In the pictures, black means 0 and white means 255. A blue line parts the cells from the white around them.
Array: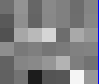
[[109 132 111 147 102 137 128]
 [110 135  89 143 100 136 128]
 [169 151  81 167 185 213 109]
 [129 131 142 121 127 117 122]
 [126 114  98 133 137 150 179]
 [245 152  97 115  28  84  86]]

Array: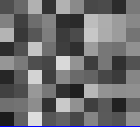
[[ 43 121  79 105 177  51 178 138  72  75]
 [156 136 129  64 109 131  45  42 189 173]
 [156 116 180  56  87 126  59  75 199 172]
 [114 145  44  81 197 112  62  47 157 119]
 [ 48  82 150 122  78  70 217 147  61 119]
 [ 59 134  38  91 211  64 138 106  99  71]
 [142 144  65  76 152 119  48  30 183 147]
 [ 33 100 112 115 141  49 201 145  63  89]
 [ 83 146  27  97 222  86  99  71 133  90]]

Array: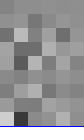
[[142 143 132 142 142 144]
 [149 144 144 148 119 138]
 [111 149 113 186 129 160]
 [151 159 163 109 110 176]
 [164 132 160  91 180 125]
 [149 142 138 130 144 139]
 [139 131 126 158 176 120]
 [154 147 154 126 125 162]
 [177 143 206  57 139 146]]

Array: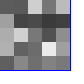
[[118 187  92  90 207]
 [ 59  64 160  69  74]
 [ 81 142 173 208 120]
 [235 159 177  98 108]
 [130 121  95 136 111]]

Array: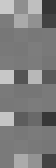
[[191  54 202 143]
 [145  66 124 170]
 [120 121 119 123]
 [125 121 121 120]
 [124 118 124 122]
 [184  90 199  84]
 [118 122 122 118]
 [124 122 120 121]
 [105  55 197  93]
 [123 121 123 120]
 [121 119 122 124]
 [147  67 122 171]]

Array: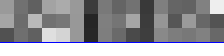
[[129 238 154 113  96 163 171 153  60 121 100 114  57 127 101  98]
 [103  83 165 108 185 113 119 152  37 127 117 166  60 150  86 154]
 [129 104  81 111  96 223 212 152  39 126 106  74  62 137 125 120]]
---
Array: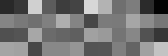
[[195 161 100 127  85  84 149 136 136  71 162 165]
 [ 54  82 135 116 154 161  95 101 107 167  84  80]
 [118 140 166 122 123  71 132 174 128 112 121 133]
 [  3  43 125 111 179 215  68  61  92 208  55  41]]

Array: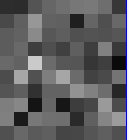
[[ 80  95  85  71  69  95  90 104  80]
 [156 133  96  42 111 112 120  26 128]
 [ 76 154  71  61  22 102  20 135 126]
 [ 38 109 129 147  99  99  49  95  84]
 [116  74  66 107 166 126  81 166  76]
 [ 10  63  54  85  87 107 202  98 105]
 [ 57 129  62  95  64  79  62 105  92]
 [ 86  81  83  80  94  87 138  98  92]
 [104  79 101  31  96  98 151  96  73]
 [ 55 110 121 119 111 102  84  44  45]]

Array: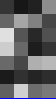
[[121 109 208  96]
 [ 45  36  49  27]
 [184 175  71 105]
 [ 52  29 104 205]
 [ 81  40  85 224]
 [ 70 129 166 101]
 [141  33  23  53]]

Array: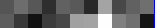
[[ 21 111 128 254 163 161  71  60  17  56  93]
 [111  97  72 164  40  89  97  46  87 109  85]]

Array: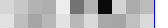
[[218 192 166 169 217 184 226 183 165 190 225]
 [188 171 211  10 177 115 237 174 179 199 214]]

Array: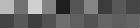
[[100  95 101  83  96 110  82  62  88  68]
 [ 69  88  60 133  84  30 131 208 113 186]]

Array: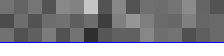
[[106  95  80 114 110 135  96  97  86  46 114  82 124  95  81 113]
 [105 102 127 103 107 126 149 128  62 109  94 113 109  82 109  75]
 [ 83 101 139 116 109 112  83 135  83 197 129 137  83 117 100 114]]
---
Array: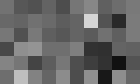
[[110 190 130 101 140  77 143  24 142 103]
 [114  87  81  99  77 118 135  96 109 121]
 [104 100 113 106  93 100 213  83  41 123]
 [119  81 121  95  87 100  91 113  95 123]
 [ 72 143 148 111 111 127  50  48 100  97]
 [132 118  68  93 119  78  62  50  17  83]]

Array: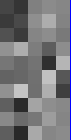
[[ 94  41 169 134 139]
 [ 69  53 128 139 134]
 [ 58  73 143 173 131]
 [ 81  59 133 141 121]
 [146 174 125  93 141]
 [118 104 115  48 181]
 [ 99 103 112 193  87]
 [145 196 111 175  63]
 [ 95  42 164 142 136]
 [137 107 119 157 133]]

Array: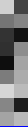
[[164 185]
 [208  68]
 [117 132]
 [ 51  18]
 [ 48 141]
 [ 14 164]
 [124 172]
 [214 186]
 [134  29]]

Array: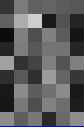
[[140  94 120  41 106 142]
 [ 52 123  97 100  91  87]
 [ 97 173 206  25  82  36]
 [ 12 128  79 129  91  21]
 [ 37 125  88 116 115  37]
 [161  50  67 127  83 127]
 [ 46  89  47 156 100  55]
 [ 24 140  93 112 139  24]
 [ 23 121  78 130 110  29]]

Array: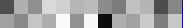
[[161 137 197 174 250 145 247  12 175 162 202 126 199]
 [ 78 176 143 217 208 181 187 140 123 193 180  77 134]]

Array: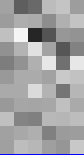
[[160 189 183 159 150 200]
 [162  94 105 188 196 157]
 [156 174 171 141 176 195]
 [192 245  38  84 151 147]
 [145 179 225 163  86 130]
 [125 146 176 231 112 231]
 [153 171 171 162 201 194]
 [170 170 219 179 117 182]
 [153 166 165 167 192 170]
 [192 132 128 184 182 189]
 [161 168 175 128 155 157]]
